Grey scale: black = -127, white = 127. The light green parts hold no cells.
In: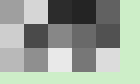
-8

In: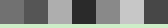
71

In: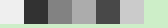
-55

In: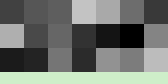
-3

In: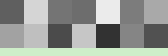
5

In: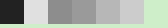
55

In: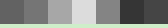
-74

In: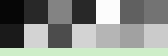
33
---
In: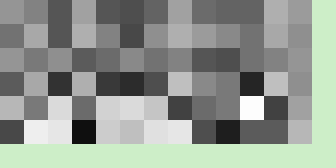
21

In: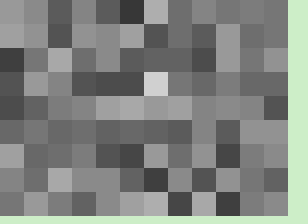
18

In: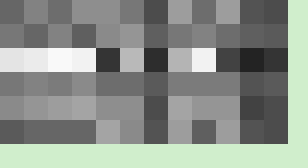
-76

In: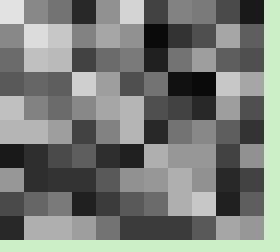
-46

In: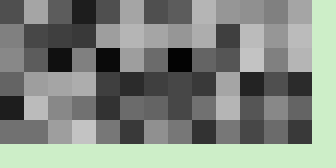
53
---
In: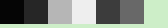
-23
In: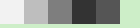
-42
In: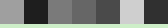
-79
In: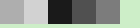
-3
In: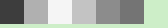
-11
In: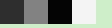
116
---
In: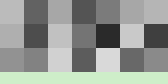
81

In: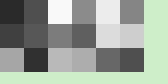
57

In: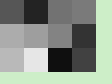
-112

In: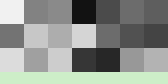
77

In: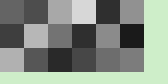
-87

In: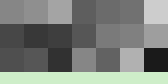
-78
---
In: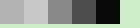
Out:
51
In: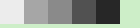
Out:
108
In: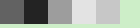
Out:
-29
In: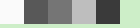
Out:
122
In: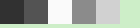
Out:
-78
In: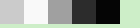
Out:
75
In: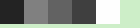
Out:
-92
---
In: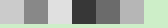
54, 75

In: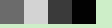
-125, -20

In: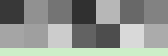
2, 37

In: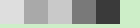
-69, 94

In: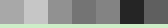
-32, 40

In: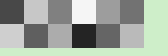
-13, 79

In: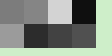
-112, 27
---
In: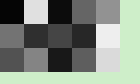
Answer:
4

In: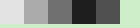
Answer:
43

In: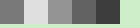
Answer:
95

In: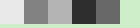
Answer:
2

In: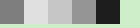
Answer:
96

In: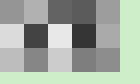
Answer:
6

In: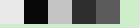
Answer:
-119
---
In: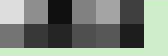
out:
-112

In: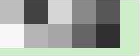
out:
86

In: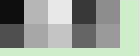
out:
104

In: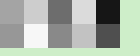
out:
-18

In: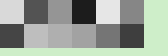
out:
21

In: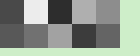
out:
-81
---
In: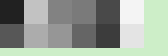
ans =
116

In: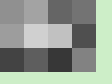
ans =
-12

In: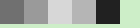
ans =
-94

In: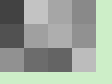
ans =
9

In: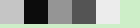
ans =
108

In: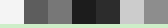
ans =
13

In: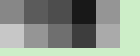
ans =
21

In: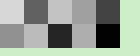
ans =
-60

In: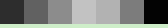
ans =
-124
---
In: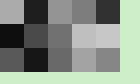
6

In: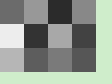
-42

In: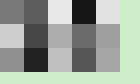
38

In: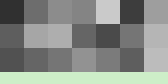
60

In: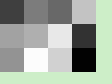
-125

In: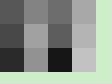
66

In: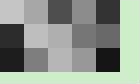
-106
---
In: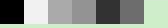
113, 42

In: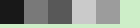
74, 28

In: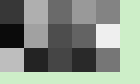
111, 62

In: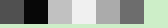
112, 65

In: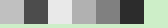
105, 64

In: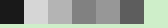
86, 52
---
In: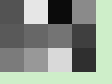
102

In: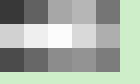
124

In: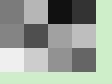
111

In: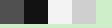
115

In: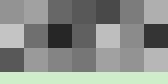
68

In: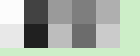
124

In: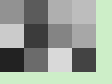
89

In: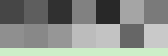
73
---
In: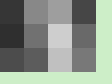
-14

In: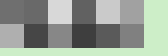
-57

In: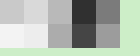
109

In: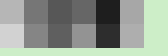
5

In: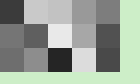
-32

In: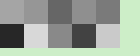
88

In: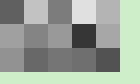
4

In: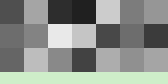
3
